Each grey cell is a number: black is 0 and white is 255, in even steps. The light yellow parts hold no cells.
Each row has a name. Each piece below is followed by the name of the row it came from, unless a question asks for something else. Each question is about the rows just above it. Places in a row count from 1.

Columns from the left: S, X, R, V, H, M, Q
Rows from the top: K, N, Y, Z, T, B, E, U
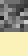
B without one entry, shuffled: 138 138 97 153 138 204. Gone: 111
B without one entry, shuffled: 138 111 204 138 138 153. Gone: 97
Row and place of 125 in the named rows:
T, 3
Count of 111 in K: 4
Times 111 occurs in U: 5

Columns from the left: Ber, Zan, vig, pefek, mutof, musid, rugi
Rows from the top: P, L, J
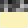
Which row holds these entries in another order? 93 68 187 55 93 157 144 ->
J
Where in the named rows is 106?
P, 2
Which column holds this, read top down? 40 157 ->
rugi

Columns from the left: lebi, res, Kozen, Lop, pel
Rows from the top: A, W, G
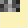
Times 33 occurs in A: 1
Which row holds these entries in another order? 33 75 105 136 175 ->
G
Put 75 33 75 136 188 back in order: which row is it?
A
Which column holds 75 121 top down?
res
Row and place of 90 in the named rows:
W, 5

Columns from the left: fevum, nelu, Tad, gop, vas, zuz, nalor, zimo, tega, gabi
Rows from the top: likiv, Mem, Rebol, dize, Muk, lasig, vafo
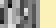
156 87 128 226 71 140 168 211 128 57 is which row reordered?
Rebol
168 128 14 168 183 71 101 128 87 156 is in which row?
Mem

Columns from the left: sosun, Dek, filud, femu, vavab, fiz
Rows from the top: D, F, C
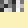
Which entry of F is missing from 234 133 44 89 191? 119
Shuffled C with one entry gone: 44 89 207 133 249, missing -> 221
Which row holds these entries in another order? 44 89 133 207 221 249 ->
C
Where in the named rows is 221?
C, 2
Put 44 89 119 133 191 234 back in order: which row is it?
F

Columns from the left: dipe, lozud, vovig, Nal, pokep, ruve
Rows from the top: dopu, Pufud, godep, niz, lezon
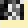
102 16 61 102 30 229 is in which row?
dopu
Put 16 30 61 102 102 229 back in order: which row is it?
dopu
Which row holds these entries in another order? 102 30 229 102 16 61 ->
dopu
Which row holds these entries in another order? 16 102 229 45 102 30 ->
niz
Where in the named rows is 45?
niz, 3
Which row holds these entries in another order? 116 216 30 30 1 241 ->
Pufud

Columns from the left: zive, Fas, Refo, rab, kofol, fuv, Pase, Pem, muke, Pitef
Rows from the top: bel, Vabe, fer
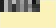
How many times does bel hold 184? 2
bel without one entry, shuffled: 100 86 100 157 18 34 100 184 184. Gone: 170

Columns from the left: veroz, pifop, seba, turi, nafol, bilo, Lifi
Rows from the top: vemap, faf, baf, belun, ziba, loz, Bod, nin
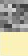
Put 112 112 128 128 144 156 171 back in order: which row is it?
nin
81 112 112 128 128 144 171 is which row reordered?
loz
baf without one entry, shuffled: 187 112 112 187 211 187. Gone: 81
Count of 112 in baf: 2
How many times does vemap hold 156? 3
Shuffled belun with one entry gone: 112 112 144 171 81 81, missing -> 97

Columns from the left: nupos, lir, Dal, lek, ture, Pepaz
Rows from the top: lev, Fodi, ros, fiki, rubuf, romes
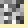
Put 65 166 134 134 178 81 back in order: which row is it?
lev
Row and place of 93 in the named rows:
ros, 4

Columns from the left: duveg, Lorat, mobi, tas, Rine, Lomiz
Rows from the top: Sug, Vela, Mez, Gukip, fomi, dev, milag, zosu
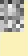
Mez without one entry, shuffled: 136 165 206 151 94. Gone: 219
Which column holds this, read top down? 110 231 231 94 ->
mobi

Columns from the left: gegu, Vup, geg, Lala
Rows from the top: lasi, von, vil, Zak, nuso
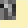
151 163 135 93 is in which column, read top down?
geg
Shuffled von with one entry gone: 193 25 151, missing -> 40
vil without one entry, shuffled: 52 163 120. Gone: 77

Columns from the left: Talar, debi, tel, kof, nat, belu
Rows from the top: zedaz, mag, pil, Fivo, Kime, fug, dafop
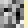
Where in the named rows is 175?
Kime, 4
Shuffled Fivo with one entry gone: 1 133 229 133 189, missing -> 101
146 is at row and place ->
dafop, 1
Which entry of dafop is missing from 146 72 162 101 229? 85
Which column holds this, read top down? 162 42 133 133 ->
belu
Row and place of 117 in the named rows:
Kime, 3

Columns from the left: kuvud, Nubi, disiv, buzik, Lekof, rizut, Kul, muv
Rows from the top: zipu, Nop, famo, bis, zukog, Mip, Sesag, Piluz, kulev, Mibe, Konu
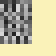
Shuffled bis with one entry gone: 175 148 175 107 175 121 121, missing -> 79
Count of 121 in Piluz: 1
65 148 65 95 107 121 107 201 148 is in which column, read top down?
muv

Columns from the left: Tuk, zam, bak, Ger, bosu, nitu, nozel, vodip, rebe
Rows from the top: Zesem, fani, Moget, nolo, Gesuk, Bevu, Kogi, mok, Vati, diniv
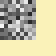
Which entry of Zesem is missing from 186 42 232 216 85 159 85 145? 129
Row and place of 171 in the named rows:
nolo, 9
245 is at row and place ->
Kogi, 1
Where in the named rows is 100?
nolo, 4
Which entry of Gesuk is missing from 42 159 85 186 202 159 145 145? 55

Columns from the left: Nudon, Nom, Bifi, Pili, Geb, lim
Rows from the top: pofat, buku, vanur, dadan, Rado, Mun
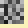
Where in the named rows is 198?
pofat, 1
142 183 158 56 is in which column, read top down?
Bifi
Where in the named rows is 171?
vanur, 5
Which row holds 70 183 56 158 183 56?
Rado

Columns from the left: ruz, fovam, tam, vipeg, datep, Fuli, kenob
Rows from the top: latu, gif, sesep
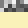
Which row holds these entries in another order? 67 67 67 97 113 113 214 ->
sesep
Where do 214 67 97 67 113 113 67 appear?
sesep
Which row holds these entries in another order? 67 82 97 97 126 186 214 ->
gif
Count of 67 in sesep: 3

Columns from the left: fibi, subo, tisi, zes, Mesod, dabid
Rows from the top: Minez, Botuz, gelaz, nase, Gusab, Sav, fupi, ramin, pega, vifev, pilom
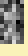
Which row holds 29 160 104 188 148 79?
vifev
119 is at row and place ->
pega, 5
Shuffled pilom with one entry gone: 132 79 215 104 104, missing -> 91

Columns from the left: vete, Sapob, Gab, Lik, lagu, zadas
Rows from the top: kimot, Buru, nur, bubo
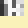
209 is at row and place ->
bubo, 6
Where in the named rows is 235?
nur, 5
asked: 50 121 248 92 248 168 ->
Buru
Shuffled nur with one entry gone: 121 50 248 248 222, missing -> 235

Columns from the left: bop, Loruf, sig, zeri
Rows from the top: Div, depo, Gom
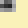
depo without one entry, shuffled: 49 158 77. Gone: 37
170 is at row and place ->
Div, 1
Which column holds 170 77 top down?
bop
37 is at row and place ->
depo, 3
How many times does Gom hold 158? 1
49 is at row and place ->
depo, 2

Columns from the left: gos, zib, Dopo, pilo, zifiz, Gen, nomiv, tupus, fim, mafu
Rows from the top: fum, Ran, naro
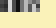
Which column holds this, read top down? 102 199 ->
fim
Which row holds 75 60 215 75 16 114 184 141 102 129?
fum
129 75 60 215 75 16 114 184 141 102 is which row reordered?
fum
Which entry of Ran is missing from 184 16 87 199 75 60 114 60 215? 44
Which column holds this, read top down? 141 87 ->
tupus

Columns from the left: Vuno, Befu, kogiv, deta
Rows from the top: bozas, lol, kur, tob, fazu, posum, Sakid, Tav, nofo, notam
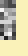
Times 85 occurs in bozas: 0
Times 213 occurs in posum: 3
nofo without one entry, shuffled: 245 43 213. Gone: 56
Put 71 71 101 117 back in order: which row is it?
lol
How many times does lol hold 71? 2

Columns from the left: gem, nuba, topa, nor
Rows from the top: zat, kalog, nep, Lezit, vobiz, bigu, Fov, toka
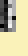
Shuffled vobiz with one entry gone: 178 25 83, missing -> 12
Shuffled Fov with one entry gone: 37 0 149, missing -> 241
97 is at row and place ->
bigu, 1
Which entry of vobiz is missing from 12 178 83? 25

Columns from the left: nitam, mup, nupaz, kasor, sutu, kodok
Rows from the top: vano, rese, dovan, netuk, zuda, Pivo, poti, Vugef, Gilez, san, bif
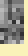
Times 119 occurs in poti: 4
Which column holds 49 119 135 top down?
kasor

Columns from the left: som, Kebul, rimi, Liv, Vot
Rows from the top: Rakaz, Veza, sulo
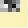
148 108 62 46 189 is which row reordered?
Rakaz
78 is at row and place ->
Veza, 3
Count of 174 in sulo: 3
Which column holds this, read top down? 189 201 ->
som

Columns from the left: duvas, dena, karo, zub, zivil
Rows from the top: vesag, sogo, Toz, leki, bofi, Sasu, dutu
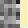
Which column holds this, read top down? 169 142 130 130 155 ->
dena
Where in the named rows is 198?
Sasu, 5
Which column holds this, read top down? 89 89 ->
karo

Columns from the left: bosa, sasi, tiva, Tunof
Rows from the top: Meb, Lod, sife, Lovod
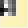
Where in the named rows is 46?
Lovod, 1
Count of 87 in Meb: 1

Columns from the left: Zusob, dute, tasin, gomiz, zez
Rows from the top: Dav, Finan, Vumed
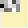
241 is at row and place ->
Dav, 3
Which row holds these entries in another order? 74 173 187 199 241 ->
Dav
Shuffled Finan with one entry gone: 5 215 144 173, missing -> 229

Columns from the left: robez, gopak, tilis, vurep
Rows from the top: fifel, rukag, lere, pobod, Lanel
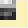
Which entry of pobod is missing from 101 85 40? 115
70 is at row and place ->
lere, 2
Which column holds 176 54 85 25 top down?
robez
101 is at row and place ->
pobod, 3
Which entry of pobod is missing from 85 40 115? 101
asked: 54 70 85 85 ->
lere
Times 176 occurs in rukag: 4

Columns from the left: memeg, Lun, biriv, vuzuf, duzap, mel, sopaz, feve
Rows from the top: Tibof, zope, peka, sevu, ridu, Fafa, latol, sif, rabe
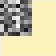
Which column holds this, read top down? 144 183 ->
feve
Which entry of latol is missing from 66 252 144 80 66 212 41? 92
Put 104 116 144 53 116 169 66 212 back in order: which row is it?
Fafa
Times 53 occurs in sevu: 0
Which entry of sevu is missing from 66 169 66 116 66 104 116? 129

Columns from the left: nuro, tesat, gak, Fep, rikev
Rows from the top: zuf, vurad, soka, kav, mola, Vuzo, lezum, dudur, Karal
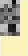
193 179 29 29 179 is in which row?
dudur
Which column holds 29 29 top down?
gak
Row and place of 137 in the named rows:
Vuzo, 2

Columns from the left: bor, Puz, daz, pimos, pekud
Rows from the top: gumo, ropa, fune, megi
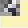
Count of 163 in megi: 3
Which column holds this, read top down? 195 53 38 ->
pimos

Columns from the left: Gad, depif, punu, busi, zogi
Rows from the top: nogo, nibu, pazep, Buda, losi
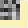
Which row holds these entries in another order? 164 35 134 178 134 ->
nibu
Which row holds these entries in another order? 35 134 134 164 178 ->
nibu
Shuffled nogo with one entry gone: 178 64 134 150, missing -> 51

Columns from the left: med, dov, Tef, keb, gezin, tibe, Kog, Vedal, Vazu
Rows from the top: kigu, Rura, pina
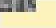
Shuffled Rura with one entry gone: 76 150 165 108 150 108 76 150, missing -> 120
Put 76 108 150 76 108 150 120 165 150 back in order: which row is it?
Rura
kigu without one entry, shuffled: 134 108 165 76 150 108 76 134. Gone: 120
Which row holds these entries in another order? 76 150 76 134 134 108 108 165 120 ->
kigu
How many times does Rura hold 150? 3
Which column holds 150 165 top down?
keb

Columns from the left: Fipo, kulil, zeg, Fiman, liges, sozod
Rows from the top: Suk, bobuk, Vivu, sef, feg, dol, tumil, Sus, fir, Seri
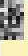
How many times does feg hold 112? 3
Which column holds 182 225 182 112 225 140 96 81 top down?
kulil
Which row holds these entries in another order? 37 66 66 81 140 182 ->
tumil
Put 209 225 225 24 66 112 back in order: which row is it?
Vivu

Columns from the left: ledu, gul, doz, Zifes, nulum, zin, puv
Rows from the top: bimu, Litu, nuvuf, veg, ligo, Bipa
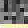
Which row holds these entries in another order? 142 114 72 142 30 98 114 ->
Litu
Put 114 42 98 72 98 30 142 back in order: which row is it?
ligo
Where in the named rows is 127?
veg, 3
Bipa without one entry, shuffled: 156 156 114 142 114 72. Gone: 57
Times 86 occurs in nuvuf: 0

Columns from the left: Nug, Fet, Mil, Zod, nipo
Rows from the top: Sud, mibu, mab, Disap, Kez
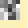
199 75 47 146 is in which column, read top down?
Mil
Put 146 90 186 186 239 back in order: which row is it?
Disap
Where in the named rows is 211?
mab, 5
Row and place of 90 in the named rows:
Disap, 4

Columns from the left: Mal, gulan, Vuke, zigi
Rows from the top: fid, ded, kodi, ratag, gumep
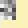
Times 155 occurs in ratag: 1
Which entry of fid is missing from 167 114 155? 181

